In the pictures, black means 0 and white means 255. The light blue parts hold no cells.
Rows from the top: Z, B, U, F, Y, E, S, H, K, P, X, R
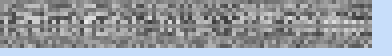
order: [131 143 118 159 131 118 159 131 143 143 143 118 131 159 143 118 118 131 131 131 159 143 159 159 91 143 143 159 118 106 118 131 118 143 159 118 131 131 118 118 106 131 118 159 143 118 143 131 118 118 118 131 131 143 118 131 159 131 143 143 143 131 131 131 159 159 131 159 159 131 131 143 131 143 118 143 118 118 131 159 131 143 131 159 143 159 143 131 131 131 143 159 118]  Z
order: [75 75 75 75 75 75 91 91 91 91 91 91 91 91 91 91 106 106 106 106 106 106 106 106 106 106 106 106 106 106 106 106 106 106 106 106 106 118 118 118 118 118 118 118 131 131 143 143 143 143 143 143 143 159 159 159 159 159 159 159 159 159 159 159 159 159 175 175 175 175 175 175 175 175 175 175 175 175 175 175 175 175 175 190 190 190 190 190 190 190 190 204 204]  F

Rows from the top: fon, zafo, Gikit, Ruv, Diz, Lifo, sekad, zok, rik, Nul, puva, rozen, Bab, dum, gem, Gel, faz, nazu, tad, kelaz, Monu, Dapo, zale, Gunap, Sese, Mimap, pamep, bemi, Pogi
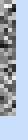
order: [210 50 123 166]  Sese
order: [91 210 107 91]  Mimap
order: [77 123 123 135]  rik

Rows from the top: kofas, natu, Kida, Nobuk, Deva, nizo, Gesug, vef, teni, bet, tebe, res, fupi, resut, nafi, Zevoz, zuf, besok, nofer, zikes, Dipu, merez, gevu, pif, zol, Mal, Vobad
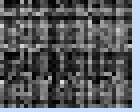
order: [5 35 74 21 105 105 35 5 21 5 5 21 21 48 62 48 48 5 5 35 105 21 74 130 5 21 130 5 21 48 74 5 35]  resut
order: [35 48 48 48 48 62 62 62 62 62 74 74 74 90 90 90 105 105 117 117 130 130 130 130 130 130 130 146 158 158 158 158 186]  pif
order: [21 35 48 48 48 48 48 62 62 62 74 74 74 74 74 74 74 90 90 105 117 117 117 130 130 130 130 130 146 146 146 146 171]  merez
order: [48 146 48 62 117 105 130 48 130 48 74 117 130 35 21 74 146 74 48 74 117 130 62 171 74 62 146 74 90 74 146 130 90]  merez
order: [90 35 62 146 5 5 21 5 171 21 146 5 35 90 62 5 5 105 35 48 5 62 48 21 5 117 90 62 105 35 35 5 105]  kofas
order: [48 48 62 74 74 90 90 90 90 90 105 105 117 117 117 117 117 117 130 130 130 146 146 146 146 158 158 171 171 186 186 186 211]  Gesug

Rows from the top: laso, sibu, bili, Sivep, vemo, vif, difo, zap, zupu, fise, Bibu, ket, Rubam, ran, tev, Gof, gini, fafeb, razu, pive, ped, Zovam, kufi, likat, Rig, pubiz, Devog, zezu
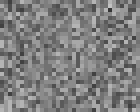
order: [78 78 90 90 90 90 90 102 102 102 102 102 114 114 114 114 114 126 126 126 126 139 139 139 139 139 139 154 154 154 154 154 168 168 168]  ped
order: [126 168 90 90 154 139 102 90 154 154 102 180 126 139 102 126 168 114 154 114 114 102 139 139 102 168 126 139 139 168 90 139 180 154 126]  vemo
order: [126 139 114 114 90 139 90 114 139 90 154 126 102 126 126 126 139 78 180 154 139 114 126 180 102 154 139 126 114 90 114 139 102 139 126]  pive
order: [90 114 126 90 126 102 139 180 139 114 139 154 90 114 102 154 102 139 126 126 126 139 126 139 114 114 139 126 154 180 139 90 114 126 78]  pive
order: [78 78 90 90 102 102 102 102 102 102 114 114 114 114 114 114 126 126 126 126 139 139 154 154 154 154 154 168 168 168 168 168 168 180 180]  Bibu
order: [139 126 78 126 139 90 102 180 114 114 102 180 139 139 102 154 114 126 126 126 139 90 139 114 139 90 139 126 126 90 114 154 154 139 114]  Rubam

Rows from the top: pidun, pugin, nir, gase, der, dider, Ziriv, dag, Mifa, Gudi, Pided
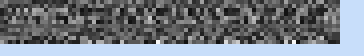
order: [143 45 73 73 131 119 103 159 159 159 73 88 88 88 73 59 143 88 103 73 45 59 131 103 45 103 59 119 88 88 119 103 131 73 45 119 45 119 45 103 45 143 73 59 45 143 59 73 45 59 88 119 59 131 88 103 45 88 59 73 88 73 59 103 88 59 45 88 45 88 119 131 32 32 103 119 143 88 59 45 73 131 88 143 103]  pidun
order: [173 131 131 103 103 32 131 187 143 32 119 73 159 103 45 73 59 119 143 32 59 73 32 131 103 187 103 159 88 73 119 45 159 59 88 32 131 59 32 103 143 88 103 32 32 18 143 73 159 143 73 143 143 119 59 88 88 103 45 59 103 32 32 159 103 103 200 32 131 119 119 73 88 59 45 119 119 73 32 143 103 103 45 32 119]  der
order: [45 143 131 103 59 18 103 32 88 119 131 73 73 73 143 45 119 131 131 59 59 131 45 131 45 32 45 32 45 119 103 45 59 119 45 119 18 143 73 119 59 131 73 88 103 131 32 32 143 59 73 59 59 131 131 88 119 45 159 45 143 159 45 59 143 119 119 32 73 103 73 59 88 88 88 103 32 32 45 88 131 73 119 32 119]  gase
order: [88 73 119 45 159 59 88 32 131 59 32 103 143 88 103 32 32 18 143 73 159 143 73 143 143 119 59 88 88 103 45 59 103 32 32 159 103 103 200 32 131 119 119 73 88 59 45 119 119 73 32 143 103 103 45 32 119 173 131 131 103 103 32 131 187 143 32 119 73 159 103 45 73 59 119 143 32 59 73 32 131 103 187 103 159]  der

